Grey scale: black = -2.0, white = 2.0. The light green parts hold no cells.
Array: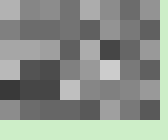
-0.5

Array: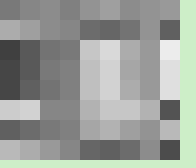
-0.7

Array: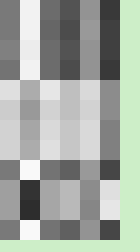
1.5

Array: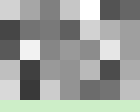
0.5

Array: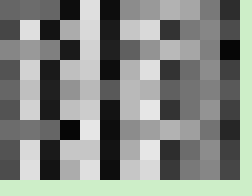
-1.4
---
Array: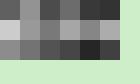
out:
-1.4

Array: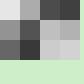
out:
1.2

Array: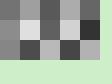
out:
-0.9

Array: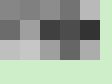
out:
-0.4

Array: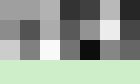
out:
0.1

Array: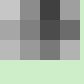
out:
-0.1
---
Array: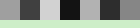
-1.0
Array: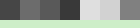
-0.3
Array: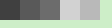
-0.6
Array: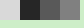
-1.4
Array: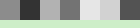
-1.2
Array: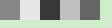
1.6
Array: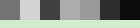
1.3
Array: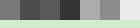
-0.8
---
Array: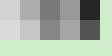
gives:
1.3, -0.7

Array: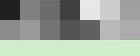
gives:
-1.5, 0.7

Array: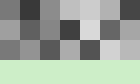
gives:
-0.1, 0.9

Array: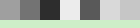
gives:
0.5, 1.1

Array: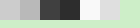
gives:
1.2, 1.5

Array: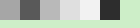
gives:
0.6, -1.3
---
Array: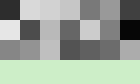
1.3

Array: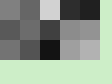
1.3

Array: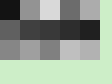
1.4

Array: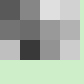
1.5

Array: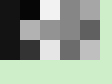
1.8

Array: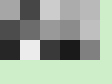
1.2

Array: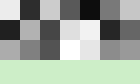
1.2

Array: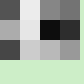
0.1

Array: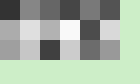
-0.4

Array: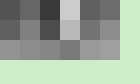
-1.1
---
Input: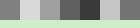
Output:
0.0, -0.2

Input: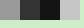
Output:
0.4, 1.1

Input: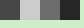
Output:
-0.9, -1.4

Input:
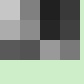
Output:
1.1, -0.1

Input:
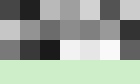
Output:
-0.9, -0.5

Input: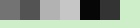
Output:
-0.2, -1.2

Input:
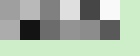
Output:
0.5, -0.6
